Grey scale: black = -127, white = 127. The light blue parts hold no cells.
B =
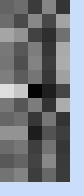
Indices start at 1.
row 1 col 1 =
-27
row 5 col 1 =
-10
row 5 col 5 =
44
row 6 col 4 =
-72
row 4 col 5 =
42
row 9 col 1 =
-25
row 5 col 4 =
-67
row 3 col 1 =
37
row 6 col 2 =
-35
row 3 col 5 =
-15
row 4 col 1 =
-7
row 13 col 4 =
-23
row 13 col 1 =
-12
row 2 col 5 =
35
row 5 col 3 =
3
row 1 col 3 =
-68
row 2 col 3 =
8
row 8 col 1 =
-7
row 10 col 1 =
19
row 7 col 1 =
94
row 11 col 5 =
-73
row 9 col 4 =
-8
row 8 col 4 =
-76

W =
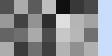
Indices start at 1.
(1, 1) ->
-46
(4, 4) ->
-64
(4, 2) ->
-68
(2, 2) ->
-61
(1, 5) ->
-112
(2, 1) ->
25
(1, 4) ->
62
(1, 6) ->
-71
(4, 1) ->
45

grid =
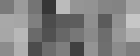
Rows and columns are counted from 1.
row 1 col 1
-5
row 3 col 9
24
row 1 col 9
3
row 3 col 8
-18
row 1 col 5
59
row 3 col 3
-21
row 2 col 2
38
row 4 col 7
20
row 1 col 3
-11

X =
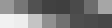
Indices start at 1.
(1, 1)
24
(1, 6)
-53
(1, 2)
-9
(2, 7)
-52
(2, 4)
16

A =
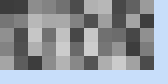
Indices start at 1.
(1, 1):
-67
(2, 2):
1
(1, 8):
55
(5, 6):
8
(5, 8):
46
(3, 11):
16
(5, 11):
-52
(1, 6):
-51
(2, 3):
56
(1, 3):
13
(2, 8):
31
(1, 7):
49

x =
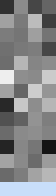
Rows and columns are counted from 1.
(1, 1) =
-78
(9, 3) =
19
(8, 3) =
13
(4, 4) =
-57
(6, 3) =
10
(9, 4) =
-1
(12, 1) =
35
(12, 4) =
28
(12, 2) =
10
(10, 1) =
-20
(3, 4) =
-11
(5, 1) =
-18
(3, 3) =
31
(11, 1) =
-91
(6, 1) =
110
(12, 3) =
-20
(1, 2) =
11

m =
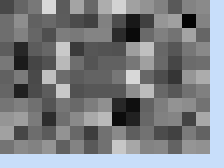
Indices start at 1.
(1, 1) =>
-55
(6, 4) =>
64
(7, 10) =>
14
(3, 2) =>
2
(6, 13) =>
-74
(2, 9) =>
-50
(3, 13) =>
-12
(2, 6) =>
-52
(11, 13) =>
-28
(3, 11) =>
-21
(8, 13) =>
19
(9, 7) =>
41
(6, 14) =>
22
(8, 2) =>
0
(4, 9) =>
-46
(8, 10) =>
-112
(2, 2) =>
14
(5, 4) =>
-45
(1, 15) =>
10
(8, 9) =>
-88
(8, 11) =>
-29
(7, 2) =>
-95
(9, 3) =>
-4
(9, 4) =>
-82
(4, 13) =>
-41
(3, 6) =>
-6
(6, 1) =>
-30
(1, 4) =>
88
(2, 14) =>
-123
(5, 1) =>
-7
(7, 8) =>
-40
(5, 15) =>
-17
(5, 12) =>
-22
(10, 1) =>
33
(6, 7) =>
-28
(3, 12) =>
0

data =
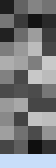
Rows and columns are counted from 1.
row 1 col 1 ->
-97
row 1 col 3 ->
4
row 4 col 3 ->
60
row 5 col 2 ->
35
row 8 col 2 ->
40
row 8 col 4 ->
-57
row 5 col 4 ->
73
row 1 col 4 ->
-12
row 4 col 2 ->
25
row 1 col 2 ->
-28
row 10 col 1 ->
31
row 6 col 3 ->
72
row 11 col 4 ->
-79

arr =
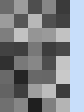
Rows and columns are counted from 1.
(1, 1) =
-20
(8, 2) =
6
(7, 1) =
-28
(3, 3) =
21
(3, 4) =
26
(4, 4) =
-66
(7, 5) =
-67
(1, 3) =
-49
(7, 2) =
-64
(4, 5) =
-55
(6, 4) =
-24
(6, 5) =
73
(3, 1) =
-1

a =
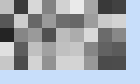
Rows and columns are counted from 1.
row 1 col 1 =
65
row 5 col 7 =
24
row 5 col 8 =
-52
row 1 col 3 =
88
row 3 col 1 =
-91
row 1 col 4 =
3
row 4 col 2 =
-34
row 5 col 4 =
18
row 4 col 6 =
70
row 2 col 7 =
29
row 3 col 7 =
89
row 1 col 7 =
38
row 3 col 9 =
8
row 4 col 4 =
33

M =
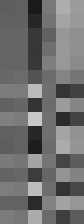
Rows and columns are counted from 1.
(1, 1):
-33
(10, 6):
18
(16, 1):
-4
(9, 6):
-60
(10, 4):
-15
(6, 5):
4
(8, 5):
28
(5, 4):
-1
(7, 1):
-3
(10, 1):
-31
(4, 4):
-16
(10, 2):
-29
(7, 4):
-16
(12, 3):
37
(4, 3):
-72
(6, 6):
-10
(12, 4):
-10
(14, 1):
-2
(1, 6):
28
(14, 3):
61
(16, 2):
-9
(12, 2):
-10
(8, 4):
-19
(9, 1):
0
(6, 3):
-44
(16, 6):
-35
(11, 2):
-29
